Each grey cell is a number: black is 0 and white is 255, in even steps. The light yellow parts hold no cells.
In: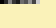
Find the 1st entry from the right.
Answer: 204
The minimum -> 1
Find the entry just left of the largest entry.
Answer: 67

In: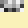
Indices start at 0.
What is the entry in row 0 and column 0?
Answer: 132
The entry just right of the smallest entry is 104
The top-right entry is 174
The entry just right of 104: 47
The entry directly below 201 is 132
